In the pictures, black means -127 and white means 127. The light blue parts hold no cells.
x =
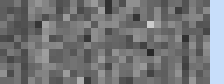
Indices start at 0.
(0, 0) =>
-30
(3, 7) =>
10
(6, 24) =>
-15
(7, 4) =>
-3
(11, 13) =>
-23
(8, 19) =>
7
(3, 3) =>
-46
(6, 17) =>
-29
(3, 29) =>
-41
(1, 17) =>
1
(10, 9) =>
28
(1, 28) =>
-27
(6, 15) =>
-30
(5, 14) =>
0
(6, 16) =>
-26
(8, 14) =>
26
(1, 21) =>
-27
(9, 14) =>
-13
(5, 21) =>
-24
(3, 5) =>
-74
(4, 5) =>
-43
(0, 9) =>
-39
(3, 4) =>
-33
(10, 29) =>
-14
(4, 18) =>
1
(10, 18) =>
-19
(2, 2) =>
-35
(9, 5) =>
-18
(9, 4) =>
-25
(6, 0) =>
-17
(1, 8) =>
-52
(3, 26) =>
-35
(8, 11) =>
-18
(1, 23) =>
-36
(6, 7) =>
6
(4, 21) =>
-18
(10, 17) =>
-16
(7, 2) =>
-17
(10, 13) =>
-23

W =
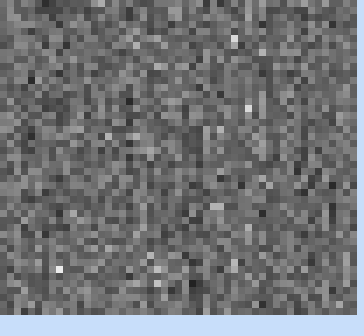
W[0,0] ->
-15
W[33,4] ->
-53
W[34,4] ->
-34
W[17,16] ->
14
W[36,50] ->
-40
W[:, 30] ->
[0, 2, -12, -35, -30, -42, -18, -12, -41, -38, -44, -53, -23, -9, -15, -38, -16, -27, -17, -45, -8, -31, -16, -32, -15, 0, 12, -25, -36, 50, -6, -14, -38, -19, -24, -28, 6, -17, -37, -27, -20, -25, -32, -37, -46]
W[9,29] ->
-1
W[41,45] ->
10
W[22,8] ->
-10
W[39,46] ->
-22
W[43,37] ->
-78
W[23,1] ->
-45
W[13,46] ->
-26
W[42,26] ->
-10
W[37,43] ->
-31
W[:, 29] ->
[-68, -51, 8, -56, 2, -31, -25, 20, 19, -1, -22, -10, 12, -50, -19, -40, -20, -45, 31, 26, 8, 14, -8, -24, -14, 0, -8, -60, -24, -50, -6, 3, -10, -52, -36, 7, -6, 12, 5, 3, -36, -51, 3, 7, 29]
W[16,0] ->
3
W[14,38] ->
-34
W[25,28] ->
-34
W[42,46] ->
18
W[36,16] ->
-40
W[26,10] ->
2
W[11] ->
[-3, -31, 7, 5, -84, 26, -29, 2, -16, -47, -15, -19, 16, -21, -15, -23, -12, 3, 14, 8, -21, -46, -35, -43, -19, 17, -30, -18, 6, -10, -53, -32, -7, -12, -22, 0, -22, -18, -48, -8, -27, -39, 2, -61, 4, -27, -36, -4, -34, -33, -6]
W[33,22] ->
-1
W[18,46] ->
-30
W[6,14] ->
-26
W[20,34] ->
-47
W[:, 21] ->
[-46, -40, -47, -51, -59, 9, -37, -25, 4, -33, -55, -46, -37, -44, -13, -39, -3, -30, -31, 2, 3, 38, 21, -61, -34, -40, -56, -29, 3, -47, -46, -41, -26, -12, -54, -43, 52, -47, 3, -33, -29, -59, -34, -50, -16]
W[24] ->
[-42, -53, 15, -44, 12, 11, -25, -18, -29, 12, -42, -41, -5, -16, -6, -22, 7, -20, -55, -46, -2, -34, 11, -36, -23, 9, -10, 5, -25, -14, -15, 29, -3, -31, -34, -29, -29, -40, -29, 0, -29, 4, -77, -13, -19, -66, 7, -5, -31, -36, -18]
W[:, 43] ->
[29, -57, -66, -26, -61, -11, -38, -44, -24, 21, -3, -61, -30, -34, -57, -23, -38, -39, -54, -55, -37, -62, -62, -43, -13, 20, -23, -77, -35, -32, 5, 0, -29, -66, -37, -4, -8, -31, 27, -50, -33, -4, 10, -22, -50]
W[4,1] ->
-10
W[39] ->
[-42, 2, -49, -31, -44, -36, -56, -21, -47, -24, -16, -4, -46, -45, -25, -35, -30, -37, -70, -23, -1, -33, -33, -16, 11, 14, -14, -41, -46, 3, -27, -7, -41, -30, -21, 26, -33, 9, -50, -42, -11, -49, -38, -50, -30, -13, -22, -20, -35, 10, -19]
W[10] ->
[-30, -20, -13, -1, -51, -3, -8, -37, -73, -29, -16, -42, -19, -60, -40, -11, -33, 17, -5, -39, 16, -55, -52, -28, -21, -18, -31, -8, -33, -22, -44, -36, -5, -35, -13, -12, -28, -69, -49, -23, -35, -63, -47, -3, -5, -27, -17, -49, -40, -32, -45]
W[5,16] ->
-36
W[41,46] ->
16
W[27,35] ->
17
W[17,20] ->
-12
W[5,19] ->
-31

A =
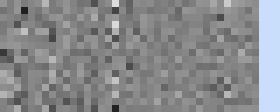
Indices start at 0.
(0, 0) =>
20
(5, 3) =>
6
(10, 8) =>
-16
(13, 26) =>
-3
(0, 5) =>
13
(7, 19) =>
-13
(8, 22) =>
17
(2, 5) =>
-18
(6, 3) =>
11
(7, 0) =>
-70
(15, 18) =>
-4
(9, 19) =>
-12
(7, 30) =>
-10
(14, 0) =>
3
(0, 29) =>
16
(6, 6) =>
2
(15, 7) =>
-46
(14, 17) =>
-1
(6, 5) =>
3
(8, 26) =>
0
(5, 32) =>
-11
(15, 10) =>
0
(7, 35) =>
-2
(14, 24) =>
14
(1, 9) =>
20
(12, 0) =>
14
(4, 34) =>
15
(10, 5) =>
9
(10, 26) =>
17
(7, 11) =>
-13
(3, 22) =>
-4
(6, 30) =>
7
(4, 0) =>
-4
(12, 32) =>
-34
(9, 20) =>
13
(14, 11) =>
-35
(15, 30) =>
3
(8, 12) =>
7
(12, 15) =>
-9

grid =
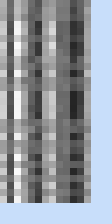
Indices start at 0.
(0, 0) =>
48
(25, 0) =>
21
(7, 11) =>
-64
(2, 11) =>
-33
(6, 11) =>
-66
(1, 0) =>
42
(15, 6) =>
40
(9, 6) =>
17
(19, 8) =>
-22
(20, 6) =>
17
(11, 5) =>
-40
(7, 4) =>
-28
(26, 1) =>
-45
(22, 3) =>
43
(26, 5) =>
-57
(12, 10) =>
-47
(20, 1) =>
-13
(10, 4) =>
-27
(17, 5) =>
-18
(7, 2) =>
108
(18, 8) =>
-19
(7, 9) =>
-21
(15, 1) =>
-47
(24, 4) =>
-32
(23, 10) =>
-32
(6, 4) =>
-34
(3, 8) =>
-28
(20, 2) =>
30
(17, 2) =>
45
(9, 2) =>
58
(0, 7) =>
25
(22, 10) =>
-80
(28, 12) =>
37
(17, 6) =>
20
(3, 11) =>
-62
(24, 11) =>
-62
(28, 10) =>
-82
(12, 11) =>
-32
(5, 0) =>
46
